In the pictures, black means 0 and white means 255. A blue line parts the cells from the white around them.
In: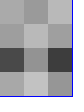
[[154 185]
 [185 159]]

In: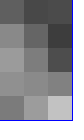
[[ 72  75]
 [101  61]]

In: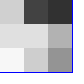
[[ 66  49]
 [224 178]]

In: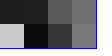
[[32 90]
 [12 54]]

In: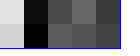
[[15 75]
 [ 2 93]]

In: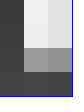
[[239 226]
 [238 225]]

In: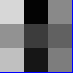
[[  3 137]
 [ 60  97]]

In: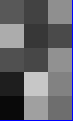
[[ 66 143]
 [ 55  74]]

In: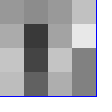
[[140 153]
 [ 57 163]]
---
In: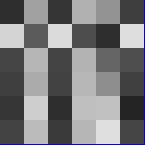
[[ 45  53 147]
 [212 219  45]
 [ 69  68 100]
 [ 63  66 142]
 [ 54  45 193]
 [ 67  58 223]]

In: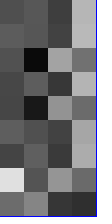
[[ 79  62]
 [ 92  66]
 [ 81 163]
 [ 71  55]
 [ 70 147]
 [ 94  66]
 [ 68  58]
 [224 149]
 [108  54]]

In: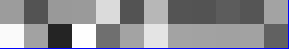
[[156 153 219 183  83  85]
 [250  36 111 228 162 162]]

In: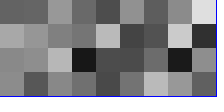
[[ 99 152  77  93 223]
 [168 128 186  82  48]
 [137 183  76 108 142]
 [140 136  73 186  96]]

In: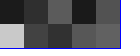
[[ 27  91  82]
 [201  49  97]]

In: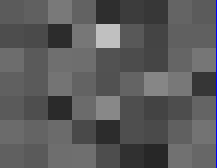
[[ 91 121  46  55  91]
 [ 77  44 192  68  96]
 [109 111  82  69 118]
 [ 96 116  81 134  54]
 [ 90  42 136  67 100]
 [107 107  44  74 115]
 [ 96 110  77  39 103]]

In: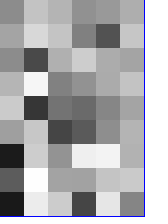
[[140 180 153]
 [164 196  82]
 [140 176 172]
 [181 129 171]
 [203 115 134]
 [159  69 142]
 [ 27 147 243]
 [ 92 163 196]
 [ 25 204 230]]

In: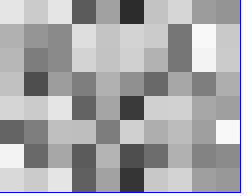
[[228 229 161 195 155]
 [176 137 196 202 249]
 [183 137 195 178 244]
 [193 157 176 105 127]
 [212 229 165 207 167]
 [101 191 124 173 159]
 [243 167 180 109 131]
 [218 229 162 199 159]]
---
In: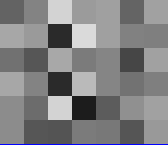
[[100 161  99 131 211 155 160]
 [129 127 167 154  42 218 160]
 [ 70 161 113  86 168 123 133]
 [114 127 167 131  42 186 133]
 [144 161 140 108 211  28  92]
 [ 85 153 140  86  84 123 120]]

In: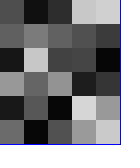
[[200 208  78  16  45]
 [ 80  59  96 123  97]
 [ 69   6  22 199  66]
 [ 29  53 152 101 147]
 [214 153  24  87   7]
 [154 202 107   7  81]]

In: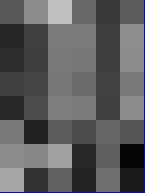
[[ 56  92  87 139 193 104]
 [ 62 143  39  65 123 124]
 [ 61 139  46  61 122 118]
 [ 67 122  65  69 118 106]
 [ 64 139  41  75 125 123]
 [101  85 121  33  93  76]
 [ 96   4 140 135 161  41]
 [111  27 167  49  97  35]]

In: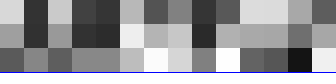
[[168  93 216  51 202  65  53 184  83 129  53  88 220 219]
 [111 167 159  49 153  50  44 238 180 199  42 177 169 167]
 [ 20 240  90 134  94 136 136 189 251 214 128 254  99  86]]

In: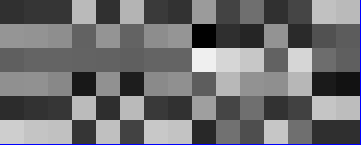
[[193 186  48  53  53 186  48 180  58  50 155  67 111  48  69]
 [ 81  92 149 147 142  98 148  99 141 149   1  47  37 147  42]
 [109  95  95 100 100  99  98  95 100 100 239 214 199  98 214]
 [ 26  18 144 145 136  24 145  29 138 144  93 184 146 143 183]
 [197 189  44  50  54 187  46 186  57  49 159  69 111  50  65]
 [ 47  47 206 196 193  53 192  66 200 195  40 113  78 198 111]]

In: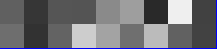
[[239  65  96  54  85  84 138 158  41]
 [ 97  66 110  50  99 205 163 111 187]]
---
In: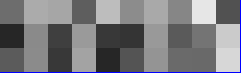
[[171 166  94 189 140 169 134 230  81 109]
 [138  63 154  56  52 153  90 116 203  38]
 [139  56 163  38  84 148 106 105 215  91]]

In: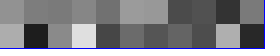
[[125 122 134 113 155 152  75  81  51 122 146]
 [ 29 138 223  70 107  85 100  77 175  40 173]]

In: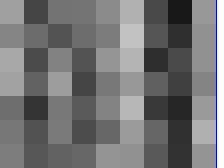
[[ 69 115 116 139 177  73  24 152 160]
 [108  83 109 124 194  85  47 145 133]
 [ 75 130  83 149 180  46  74 145 168]
 [ 98 157  69 120 152  96  64 132 162]
 [ 52 120  90 131 183  57  38 154 110]
 [ 82 122  76 103 155 102  48 176 119]
 [ 87  98 103 148 145  89  50 148 125]]

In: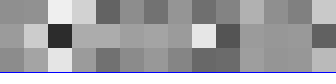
[[145 239 210  99 141 114 149 111 131 177 143 128 201 143]
 [204  44 172 172 159 164 155 230  84 155 151 153  97 155]
 [164 229 155 113 139 152 133 104 107 158 149 151 186 140]]

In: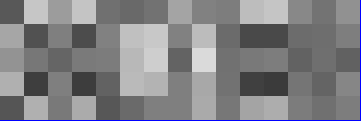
[[198 156 196 112 105 114 164 129 125 189 197 136 115 145  88]
 [ 81 127  76 129 192 200 129 188 107  73  73 108 110 126 166]
 [119 101 122 124 184 206  99 218 113 121 125  98 111  97 147]
 [ 62 127  61  98 186 179 127 168 114  64  59 117 100 134 176]
 [176 121 171  87 106 127 127 170 119 164 173 124 112 125  85]]

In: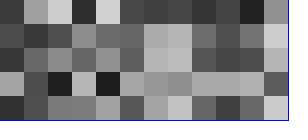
[[160 205  45 208  71  65  70  53  68  35 144  59]
 [ 56  79 141 108 101 172 180 109  79 114 204  75]
 [104 140 101 145  94 181 188  85  70  78 180  54]
 [ 78  31 182  29 166 150 143 169 170 176  92 163]
 [ 79 123 125 162  86 164 193 102  65 103 203  49]]
